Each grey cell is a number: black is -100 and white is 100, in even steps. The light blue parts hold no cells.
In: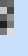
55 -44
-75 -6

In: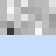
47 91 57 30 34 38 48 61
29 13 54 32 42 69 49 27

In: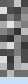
75 -41 -49 -4
33 79 24 -2
-44 -63 12 -22
-42 -36 -2 -41
47 -44 36 49

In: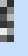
-65 0
-59 -42
-18 -55

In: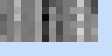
0 -4 30 -4 -3 26 -54 14 -27 -4 19 24 4 -35
-15 -3 10 -5 -6 21 -58 17 -42 -2 11 22 4 9
11 -4 19 -6 -3 25 -68 11 -32 -4 -6 44 3 11

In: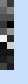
-23 1
-58 -97
89 -70
-83 -82
-49 -78

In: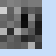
62 -24 21 -46 -28 -37
-22 -6 -22 -90 -20 -81
-44 -21 -33 -70 -56 -42

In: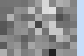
-14 -14 13 10 52 1 71 76 -12 8 8
-32 -21 14 8 46 -45 27 61 -9 -12 -8
11 5 -3 -25 -8 11 6 -24 43 28 -12
37 -3 28 -1 6 27 -17 -75 20 13 11
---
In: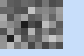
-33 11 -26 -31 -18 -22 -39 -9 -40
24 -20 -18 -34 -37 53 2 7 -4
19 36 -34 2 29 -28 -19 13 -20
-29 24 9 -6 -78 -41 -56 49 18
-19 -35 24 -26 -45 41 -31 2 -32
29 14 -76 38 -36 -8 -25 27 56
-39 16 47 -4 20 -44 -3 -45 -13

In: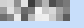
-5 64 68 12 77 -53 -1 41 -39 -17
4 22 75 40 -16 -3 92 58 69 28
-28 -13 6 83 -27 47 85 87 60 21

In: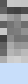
54 -32 57 55
-40 -22 -45 -49
41 43 23 12
-14 -24 -9 4
14 58 -4 -2
-8 -50 9 -10
19 -24 33 17
45 -16 42 34
55 36 60 63

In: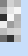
48 2 64
93 40 80
41 -63 94
46 87 23
66 47 63
42 -17 -61

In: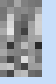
-10 4 -6 30 0 -7
27 -8 18 4 8 0
60 -6 60 4 -17 -3
63 17 69 -15 -26 26
61 33 79 -15 -49 30
30 9 31 -14 -1 27
-69 15 -58 1 45 21
-2 30 6 1 -6 15
-11 1 -45 -11 73 29
23 47 55 -10 -46 23
-23 -10 -46 39 47 -16

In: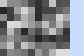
-35 55 9 10 -6 -42 -61 -37 51 -37
-8 -69 -48 26 67 25 -62 -47 -45 -25
32 9 -53 -13 39 16 -64 -11 -12 63
-2 -54 72 69 46 23 1 48 -3 46
-60 -33 46 -11 -68 -14 -43 2 52 -2
-53 -8 18 -5 -20 -34 -71 -48 -63 -46
-22 16 54 -21 52 22 -13 -4 -5 -32
73 -41 8 0 -9 -44 19 -9 40 72

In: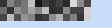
-43 -60 3 -24 -6 51 -81 -50 -63 -48 -67 70 9
67 -14 -60 12 -6 28 5 49 -63 -62 6 -47 -48
64 -46 46 -37 16 1 -61 -51 10 39 -37 1 -57
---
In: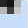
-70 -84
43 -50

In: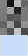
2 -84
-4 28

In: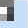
-8 -4
97 -37

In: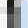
88 -77
76 -60

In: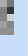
33 -6
0 -59

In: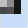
50 8
-45 -38
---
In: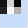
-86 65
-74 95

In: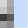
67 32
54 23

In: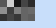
-31 62
13 -51

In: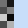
-11 -82
-40 2

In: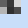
-25 -56
41 -63

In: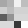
31 42
62 48
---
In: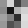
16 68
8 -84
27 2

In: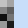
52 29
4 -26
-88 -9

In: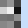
-3 17
65 87
-9 -13

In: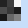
-73 -51
-40 -57
-82 -19

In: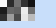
96 -66
-78 -19
-62 22

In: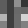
-27 -51
-27 -51
42 -51

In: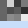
-21 64
-20 -39
-21 10

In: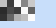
51 -54
-66 -42
-61 -21
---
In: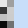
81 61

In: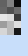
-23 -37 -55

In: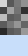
68 27 -21 -21

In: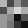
41 32 -87 -86

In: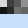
70 -66

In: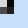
69 -75

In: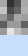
32 -41 31 -25

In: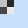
51 83

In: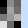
-100 29 42
